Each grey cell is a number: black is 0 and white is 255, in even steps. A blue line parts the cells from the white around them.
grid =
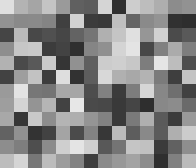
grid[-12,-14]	223
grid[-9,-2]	171
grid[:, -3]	[174, 147, 209, 129, 229, 123, 135, 136, 90, 91, 59, 47]
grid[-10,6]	117
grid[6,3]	116
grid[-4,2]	201
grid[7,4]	66
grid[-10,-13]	186
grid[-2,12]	97
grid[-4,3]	141
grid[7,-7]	72
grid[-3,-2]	175
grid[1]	[146, 137, 138, 132, 64, 210, 60, 57, 191, 100, 138, 147, 49, 46]
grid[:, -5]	[205, 100, 224, 228, 199, 168, 125, 69, 122, 93, 197, 163]
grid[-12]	[223, 179, 165, 196, 154, 96, 92, 213, 47, 205, 189, 174, 140, 146]
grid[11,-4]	140
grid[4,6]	95
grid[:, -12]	[165, 138, 72, 201, 89, 194, 119, 148, 201, 51, 78, 119]
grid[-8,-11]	202
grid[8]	[168, 54, 201, 141, 180, 174, 149, 130, 57, 122, 175, 90, 59, 153]
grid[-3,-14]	98
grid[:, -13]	[179, 137, 186, 198, 74, 158, 227, 212, 54, 145, 126, 213]
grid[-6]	[154, 227, 119, 116, 168, 166, 77, 129, 59, 125, 214, 135, 111, 65]
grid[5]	[66, 158, 194, 61, 222, 50, 93, 216, 176, 168, 179, 123, 62, 195]
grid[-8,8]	207
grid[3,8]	212
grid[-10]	[69, 186, 72, 80, 70, 99, 117, 176, 197, 224, 150, 209, 75, 89]
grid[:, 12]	[140, 49, 75, 171, 189, 62, 111, 140, 59, 175, 97, 128]

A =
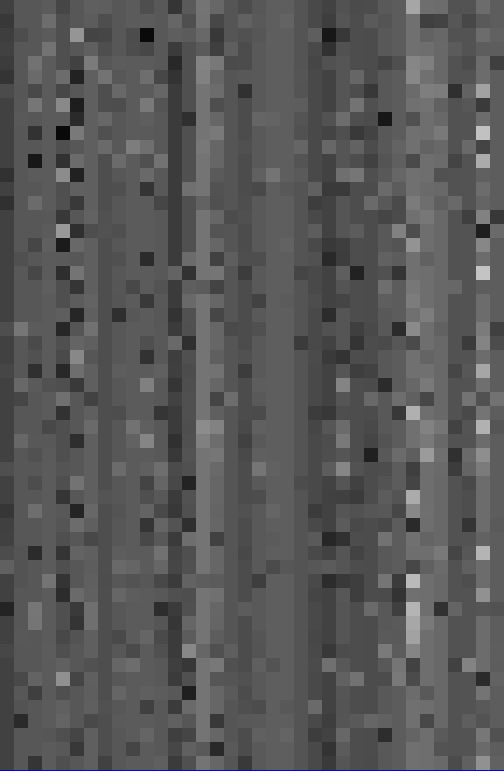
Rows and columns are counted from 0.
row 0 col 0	65
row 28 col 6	66
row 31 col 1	103
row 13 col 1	87
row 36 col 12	56
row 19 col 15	117
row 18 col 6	95
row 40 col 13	80
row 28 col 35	114
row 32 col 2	81
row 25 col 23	58
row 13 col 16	85
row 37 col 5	108
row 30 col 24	107
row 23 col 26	73
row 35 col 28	84
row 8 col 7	103
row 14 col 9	91
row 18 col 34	108
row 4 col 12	40
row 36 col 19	101
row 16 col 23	66
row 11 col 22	73
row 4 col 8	92
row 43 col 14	116
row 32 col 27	88
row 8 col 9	91
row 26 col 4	40
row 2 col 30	98
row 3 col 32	91
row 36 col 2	110
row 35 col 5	87
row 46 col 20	94
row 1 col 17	97
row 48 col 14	116
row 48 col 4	144
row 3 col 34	93
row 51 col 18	89
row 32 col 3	90

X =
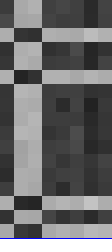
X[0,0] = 60
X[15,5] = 62
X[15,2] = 167
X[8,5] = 60
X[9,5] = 76
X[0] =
[60, 169, 177, 64, 70, 64, 42, 67]
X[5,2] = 49
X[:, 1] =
[169, 165, 52, 174, 177, 36, 181, 174, 172, 181, 162, 164, 173, 173, 41, 169, 56]
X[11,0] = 50
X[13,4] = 44
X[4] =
[54, 177, 170, 60, 62, 65, 39, 67]
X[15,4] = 51
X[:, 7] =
[67, 65, 177, 50, 67, 172, 52, 57, 54, 55, 48, 67, 61, 58, 173, 64, 180]
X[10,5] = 73
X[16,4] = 177
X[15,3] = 69
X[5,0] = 176
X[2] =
[174, 52, 48, 175, 172, 169, 188, 177]
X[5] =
[176, 36, 49, 177, 177, 168, 179, 172]
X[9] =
[59, 181, 178, 52, 58, 76, 44, 55]
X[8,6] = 41
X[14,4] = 180
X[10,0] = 64
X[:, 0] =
[60, 73, 174, 49, 54, 176, 53, 54, 51, 59, 64, 50, 44, 62, 175, 50, 169]
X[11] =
[50, 164, 175, 66, 54, 63, 54, 67]

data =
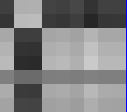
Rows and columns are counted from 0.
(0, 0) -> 63
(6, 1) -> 59
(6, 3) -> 168
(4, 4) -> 185
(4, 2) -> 42
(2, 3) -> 165
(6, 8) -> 170
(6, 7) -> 171
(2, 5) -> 162
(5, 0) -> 127
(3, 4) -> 178
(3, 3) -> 174
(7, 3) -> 160
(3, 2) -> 50
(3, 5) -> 170
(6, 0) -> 172
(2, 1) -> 62
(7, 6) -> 174
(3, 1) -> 51
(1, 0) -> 53
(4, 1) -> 44
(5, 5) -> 125

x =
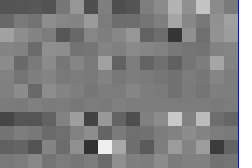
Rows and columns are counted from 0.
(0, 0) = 84
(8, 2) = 85
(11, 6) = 125
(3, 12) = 120
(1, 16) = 160
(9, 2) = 120
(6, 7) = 125
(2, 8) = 135
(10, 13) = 132
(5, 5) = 124
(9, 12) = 130
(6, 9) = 133
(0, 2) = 88
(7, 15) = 122
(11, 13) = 128
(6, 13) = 123
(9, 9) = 111
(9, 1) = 125
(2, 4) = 87
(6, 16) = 126
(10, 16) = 99
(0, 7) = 127
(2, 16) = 156
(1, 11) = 127
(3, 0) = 132
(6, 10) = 125
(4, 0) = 139
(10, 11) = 126
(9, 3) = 107
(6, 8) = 124
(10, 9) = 110
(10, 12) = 155
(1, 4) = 134

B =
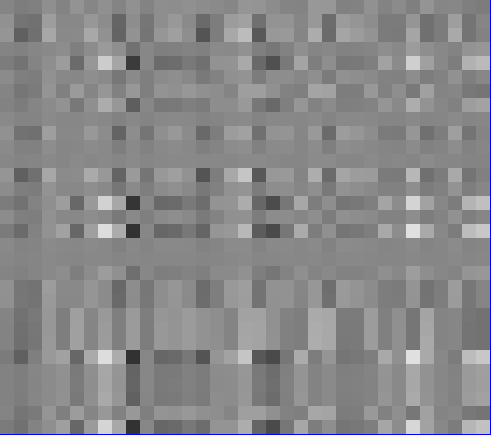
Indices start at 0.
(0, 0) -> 133
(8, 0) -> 137
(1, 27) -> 123
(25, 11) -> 103
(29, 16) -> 133
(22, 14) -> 146
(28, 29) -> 170
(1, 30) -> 112
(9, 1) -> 114
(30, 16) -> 148
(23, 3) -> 151
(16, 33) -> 188
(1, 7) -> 140
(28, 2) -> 134
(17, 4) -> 136
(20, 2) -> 115
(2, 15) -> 125
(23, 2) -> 119
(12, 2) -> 112
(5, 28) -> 129
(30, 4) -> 159
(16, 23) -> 144
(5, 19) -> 141
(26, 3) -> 139
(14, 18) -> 103
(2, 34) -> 130
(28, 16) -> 140
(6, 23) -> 162
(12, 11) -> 152
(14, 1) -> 114
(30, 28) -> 140
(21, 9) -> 140
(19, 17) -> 145
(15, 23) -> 124
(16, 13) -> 120
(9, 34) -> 132
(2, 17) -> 188
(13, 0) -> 140
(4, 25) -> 121
